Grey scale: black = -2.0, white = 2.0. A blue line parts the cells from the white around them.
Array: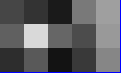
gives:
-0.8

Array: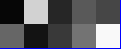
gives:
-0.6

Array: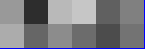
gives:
-0.5

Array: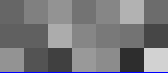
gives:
-0.2

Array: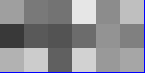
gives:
0.3

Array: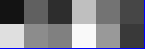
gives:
-0.2
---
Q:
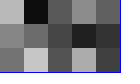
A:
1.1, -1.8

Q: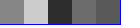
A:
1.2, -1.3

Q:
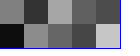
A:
1.1, -1.8

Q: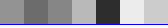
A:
1.7, -1.3

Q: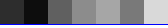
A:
1.4, -1.8

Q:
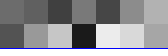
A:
1.7, -1.6

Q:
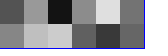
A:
1.5, -1.7

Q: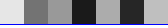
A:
1.6, -1.6
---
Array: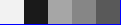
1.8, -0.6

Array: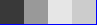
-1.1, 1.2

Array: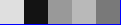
1.5, -0.1

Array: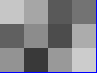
1.1, 1.2

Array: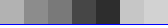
0.8, 1.3

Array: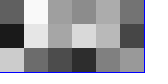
-0.5, 0.4

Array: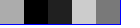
0.7, -0.1
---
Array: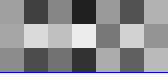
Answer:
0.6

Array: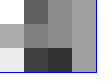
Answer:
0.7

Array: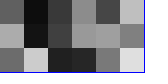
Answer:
0.7

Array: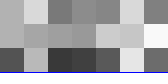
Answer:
0.8

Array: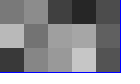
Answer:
0.9

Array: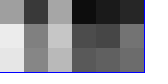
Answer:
1.7
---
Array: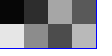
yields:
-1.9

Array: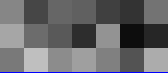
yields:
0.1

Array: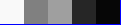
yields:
1.9

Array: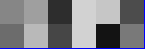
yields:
0.1

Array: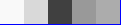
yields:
1.9

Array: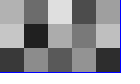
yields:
0.8

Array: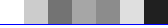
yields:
2.0

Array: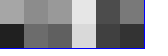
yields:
0.6

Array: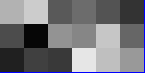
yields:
0.8

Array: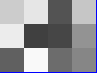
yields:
1.2
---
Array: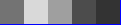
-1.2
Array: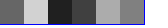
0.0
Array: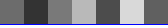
-0.5
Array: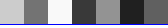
-0.5
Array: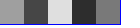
-0.1
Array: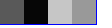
0.4
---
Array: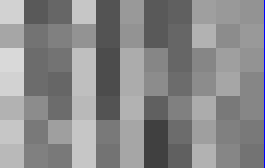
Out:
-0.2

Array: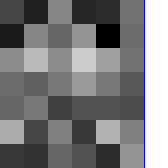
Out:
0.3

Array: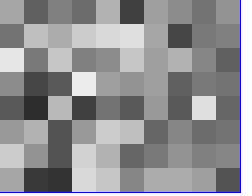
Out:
-0.7

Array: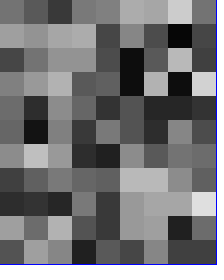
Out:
-1.0

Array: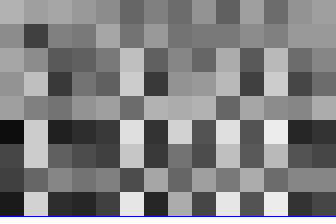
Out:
-0.9

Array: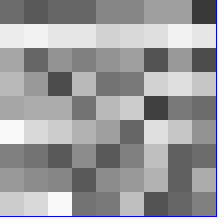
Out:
0.0
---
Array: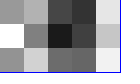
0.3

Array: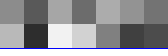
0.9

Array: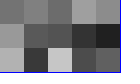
0.8

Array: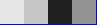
1.6

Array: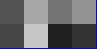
-0.9

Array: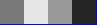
-0.1

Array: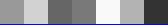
0.4

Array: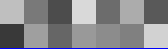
-1.1
